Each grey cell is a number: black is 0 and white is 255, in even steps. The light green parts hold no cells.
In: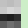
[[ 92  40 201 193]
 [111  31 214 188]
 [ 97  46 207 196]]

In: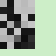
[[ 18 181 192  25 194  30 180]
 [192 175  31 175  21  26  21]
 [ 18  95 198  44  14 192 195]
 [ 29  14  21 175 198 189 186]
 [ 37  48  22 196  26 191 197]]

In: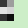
[[ 50 225  53]
 [ 14 212 157]]

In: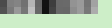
[[ 82  75]
 [121 127]
 [152 132]
 [118 113]
 [192 180]
 [103 100]
 [ 17  18]
 [ 67  62]
 [104 105]
 [103 106]
 [141 147]
 [155 154]
 [120 116]
 [172 162]]

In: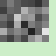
[[ 96 172  89 112  63  86]
 [ 65 111  60  85 103 122]
 [109 135 171 200  95  94]
 [ 71 117  43 145 178  74]
 [143  34 126 155 138  70]
 [177  97 103  77 120  51]
 [123 228 131 111 150  94]]

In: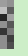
[[142 142  53 145  37 192 157]
 [ 78  62 121  87 161  94 145]]

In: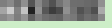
[[136 164 126]
 [150 203 137]
 [125 130 110]
 [147 194 143]
 [ 95  34  84]
 [126 146 135]
 [110  87 106]
 [103  61  82]
 [ 99  75 115]
 [126 144 135]
 [120 114 110]
 [ 95  82 109]
 [109  99 105]
 [102  79 101]
 [135 169 144]]

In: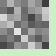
[[ 73 105 141 171 214 113 126]
 [ 95 125 114 194 155  87 180]
 [149  96 227 109 168 177 140]
 [136 206 112 132 112 106 124]
 [205 124 166  92  70 147 166]
 [154  93 130 106 121 159 141]
 [ 68 130 141 101 192 201  62]]

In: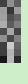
[[ 23  63  62 144  78 174 161 158  65]
 [184 180 203  73 168  93  80  54 143]
 [ 40  90 101 129  67 127 101 156  94]]
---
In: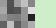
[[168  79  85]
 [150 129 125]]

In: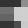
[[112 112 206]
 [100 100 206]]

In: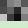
[[ 76  98  41]
 [196  59  14]]

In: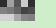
[[130 121 100]
 [210 209 168]]

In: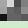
[[160 103  93]
 [ 19 100 100]]

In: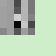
[[160 157  88]
 [160 157 207]]

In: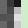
[[102  73 189]
 [ 81  84 223]]

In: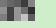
[[145  66 150]
 [125  65 149]]
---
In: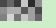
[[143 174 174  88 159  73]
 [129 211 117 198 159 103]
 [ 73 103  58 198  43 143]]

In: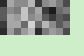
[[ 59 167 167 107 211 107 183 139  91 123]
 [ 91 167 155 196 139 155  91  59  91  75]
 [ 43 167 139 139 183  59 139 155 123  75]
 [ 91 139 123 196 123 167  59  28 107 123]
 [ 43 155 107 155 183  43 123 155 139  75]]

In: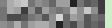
[[130 172 188 200 116 143 130 102 159 159  35 116  87 102  61]
 [143 130 172 116 159 172 172 143  35 102  75 130  87 102  87]
 [116 172 159  61 143  87 159 130 116 130 188 143 200 143  61]
 [116  75  75  87 116 130  87 143 212 102 159 143  87 116 102]]

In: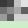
[[154  96 210 210]
 [ 57  70 194 226]
 [111 139 168  96]]

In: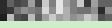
[[ 43  56 114 143 127 114 215 143 229 175 127 114 114 143  43 143]
 [ 31 187  82  70 187  98 159 201 159 175 143 159 201 175  82  98]
 [ 43  98  70  82 159  70 201 127 229 159 127 201  56 159  98  98]]

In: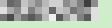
[[116  76 156 116  90 116 184 239  90 156 208 128  90 223]
 [223 170 140 208 128 170 196 103 196 184 116 140 156 223]
 [184 103 116 196 170 140 184 208 208 140 170 128  63 140]]
